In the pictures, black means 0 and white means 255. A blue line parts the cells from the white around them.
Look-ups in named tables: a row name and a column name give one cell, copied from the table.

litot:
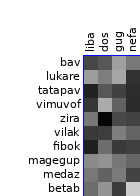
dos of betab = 148
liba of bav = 71
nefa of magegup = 102
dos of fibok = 109
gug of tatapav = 65
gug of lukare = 167
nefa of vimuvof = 43
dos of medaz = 98
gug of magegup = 119
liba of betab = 108
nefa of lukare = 49
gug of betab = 60
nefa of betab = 205
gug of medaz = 123
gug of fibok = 57
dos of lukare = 126
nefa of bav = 120
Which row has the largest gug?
lukare

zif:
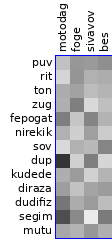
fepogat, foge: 197
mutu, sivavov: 151
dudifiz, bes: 189
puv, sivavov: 154
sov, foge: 177
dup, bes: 214
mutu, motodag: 167
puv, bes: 143
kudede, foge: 155
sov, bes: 133
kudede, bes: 180
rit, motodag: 213
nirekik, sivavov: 159
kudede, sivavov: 209
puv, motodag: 193
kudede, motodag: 174
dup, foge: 208
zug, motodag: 175
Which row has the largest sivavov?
segim

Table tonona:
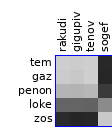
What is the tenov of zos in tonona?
39
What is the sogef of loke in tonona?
139
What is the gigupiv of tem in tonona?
204
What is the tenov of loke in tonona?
98
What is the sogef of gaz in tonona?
38
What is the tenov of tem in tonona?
207

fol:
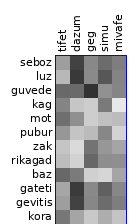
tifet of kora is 119
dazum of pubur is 196
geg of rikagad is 103
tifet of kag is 132
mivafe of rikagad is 143
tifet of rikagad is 189
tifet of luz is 184
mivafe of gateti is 135
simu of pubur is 135
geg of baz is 208
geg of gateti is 137
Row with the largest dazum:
zak

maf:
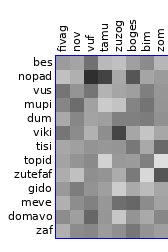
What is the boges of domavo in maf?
148
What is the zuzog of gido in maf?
204
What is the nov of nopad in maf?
176
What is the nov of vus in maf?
148
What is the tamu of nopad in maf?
67
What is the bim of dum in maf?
124

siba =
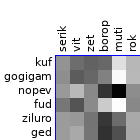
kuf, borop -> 104
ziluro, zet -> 116
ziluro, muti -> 108
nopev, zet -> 137
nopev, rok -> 141
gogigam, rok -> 184
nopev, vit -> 185
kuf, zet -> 98
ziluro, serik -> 155
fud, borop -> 203
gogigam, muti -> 249
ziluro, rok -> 169
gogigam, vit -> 92
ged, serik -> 156
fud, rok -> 136
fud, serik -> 119
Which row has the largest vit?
nopev

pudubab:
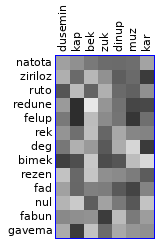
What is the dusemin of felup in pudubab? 121
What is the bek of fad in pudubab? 128
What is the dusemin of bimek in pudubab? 63
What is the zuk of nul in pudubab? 162
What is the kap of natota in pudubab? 144
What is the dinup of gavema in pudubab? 169
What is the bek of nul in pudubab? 93
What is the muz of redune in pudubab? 70

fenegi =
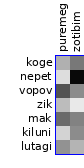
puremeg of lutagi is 146
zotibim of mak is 130
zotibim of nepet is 9
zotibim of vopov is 140
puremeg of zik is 188
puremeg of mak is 107
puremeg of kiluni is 211
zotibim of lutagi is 180
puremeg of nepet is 221
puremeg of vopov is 82

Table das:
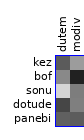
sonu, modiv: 125
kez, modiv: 156
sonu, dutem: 213
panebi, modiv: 92
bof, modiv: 33
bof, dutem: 137
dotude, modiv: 127
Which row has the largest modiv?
kez

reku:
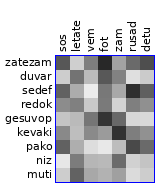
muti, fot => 178
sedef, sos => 97
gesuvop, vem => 118
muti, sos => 205
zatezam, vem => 126
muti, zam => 160
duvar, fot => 88
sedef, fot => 120
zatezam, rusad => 106
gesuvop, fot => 52

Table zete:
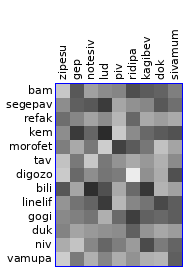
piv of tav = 147
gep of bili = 165
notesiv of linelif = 100
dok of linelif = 73
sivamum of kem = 82
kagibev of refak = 169
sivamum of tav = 139
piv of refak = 182
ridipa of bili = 106
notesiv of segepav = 88
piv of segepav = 166
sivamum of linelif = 93
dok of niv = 123
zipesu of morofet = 126
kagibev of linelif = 116
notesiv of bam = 160
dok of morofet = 193
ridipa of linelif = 134
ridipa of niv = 155
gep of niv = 195
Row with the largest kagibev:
vamupa

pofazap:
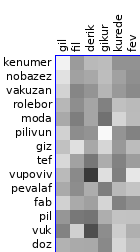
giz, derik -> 168
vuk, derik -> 78
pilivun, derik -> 147
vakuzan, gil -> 211
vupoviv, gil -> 186
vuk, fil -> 208
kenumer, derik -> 185
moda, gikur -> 113
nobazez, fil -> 161
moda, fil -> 126
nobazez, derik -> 168
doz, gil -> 178
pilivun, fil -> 141
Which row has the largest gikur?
pilivun

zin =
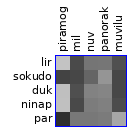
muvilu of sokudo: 71
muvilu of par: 167
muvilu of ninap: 76
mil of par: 120
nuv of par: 120
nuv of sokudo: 101
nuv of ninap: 124
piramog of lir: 195
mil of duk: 79
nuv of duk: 130
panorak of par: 123
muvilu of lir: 80
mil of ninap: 73
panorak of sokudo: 149
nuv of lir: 117
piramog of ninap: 192
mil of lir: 74
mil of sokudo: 71
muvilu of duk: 71

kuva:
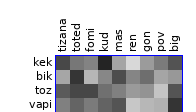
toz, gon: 147
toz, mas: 128
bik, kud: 135
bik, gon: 110
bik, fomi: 182
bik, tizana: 166
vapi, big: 52
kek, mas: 164
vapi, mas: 84
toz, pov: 196
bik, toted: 53
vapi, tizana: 128
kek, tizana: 72
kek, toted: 119
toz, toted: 71
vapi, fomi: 123
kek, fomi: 131
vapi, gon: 183

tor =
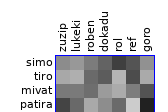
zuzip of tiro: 168
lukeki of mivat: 122
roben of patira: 169
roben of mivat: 110
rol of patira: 106
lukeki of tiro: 175
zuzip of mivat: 121
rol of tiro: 181
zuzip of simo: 140
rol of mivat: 171
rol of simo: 63
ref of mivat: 125
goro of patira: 33
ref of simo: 84
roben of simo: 124
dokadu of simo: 99
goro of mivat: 83
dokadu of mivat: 155
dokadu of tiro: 92
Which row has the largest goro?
tiro

